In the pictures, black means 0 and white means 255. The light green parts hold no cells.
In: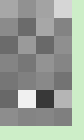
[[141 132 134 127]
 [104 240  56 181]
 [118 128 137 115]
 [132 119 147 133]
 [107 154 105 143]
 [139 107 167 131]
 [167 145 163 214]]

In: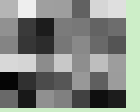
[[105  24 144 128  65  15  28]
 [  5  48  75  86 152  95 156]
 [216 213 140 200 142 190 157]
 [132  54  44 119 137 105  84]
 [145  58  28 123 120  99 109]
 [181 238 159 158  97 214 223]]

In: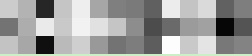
[[195 167  15 186 207 153 115 125  93 253 201 228 120 131]
 [115 173 234 201 242 225 197 141  76 106 155 161   6  84]
 [204 179  38 197 238 166 127 122  96 236 196 218  97 126]]

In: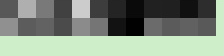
[[144  92  98  75 139 117  18   1 107  91  97  89]
 [ 88 175 121  65 204  61  36  10  33  32  16  45]]

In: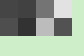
[[ 78  50 188  82]
 [ 69  65 116 226]]

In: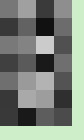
[[ 57  25  93  75]
 [ 56 169 157  47]
 [111 154 179  83]
 [ 64  90  25 111]
 [121 131 203  80]
 [ 56  98  17 108]
 [119 160  58 142]]

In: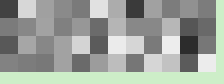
[[130 124 120 162 106 156 189 118 214 194  91 236]
 [ 88 166 135 162 212  91 235 214 122 237  44 119]
 [123 135 162 128 151 107 181 136 136 183  86 105]
 [ 66 215 160 138 122 225 172  58 161 124 145 124]]

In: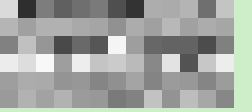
[[154 178 162 178 155 152 122 130 194 147 189 167 135]
 [158 172 170 148 151 133 144 164 132 155 152 133 156]
 [236 221 248 158 237 196 203 186 136 227  83 199 237]
 [129 192 150  73 105  86 245 158 103  99  99  76 128]
 [181 160 177 177 169 165 145 172 160 184 161 172 166]
 [218  46 125  96 111 122  79  51 173 171 180 111 196]]
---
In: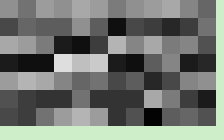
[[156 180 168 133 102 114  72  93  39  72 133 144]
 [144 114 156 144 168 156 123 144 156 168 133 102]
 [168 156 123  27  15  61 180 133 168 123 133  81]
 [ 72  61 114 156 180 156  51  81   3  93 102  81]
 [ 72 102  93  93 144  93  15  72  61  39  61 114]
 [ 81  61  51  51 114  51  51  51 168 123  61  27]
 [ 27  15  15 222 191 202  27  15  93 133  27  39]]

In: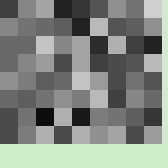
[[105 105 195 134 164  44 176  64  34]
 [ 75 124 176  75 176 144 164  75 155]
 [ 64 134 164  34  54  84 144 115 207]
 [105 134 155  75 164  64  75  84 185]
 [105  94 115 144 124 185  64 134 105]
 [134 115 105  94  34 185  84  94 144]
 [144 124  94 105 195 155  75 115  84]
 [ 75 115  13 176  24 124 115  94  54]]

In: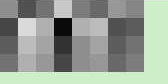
[[ 70 218 175  10 175 187  81  93]
 [ 93 187 163  51 142 163  93 114]
 [114 175 151  70 142 151 105 124]
 [142  81 114 199 124 105 151 133]]

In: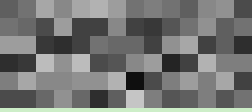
[[ 46  56 188 145 188  75  85 136 157  36  65 178 126 126]
 [ 95 114 167 136 167 178 157 114 126 114  95 136 145  75]
 [126 167 136 136 145 145 178  15  75 126 157 126 167  65]
 [ 75  75 104 145 104  46  95 197 126  85  95 126  85 114]
 [114 104  75 157  65  65 136  65  56  85 114 145  95 114]
 [157 157  56  46  65 114 104 104  65 145 167  65  95  46]]

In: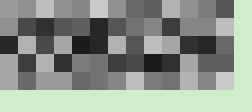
[[155 144 189 144 134 201 144 105  95 178 144 124  85]
 [166  61 178  49 124 115  61  73  27  49 166  95  95]
 [166 105 155 155 105 115 134 189 124 115 178 134 201]
 [ 39 178  73 166  27  39 178  85 189 166  49  39 105]
 [144  73  49  85  95  39  85 115 134  61 134 134 189]]

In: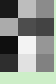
[[ 15 243 150]
 [ 25 189 139]
 [ 46 225 129]
 [171  77  67]]

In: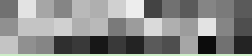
[[144 196 196 208 175 185 122 156 218 175 156 227 133  78]
 [113 227 166 133 185 175 208 237  67 113  90 133 122  90]
 [196 144 133  47  57  23  57  35  90  78 166  12 113  35]]

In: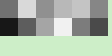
[[ 23  93 165 241 124  74]
 [113 217 144 184 196 134]]
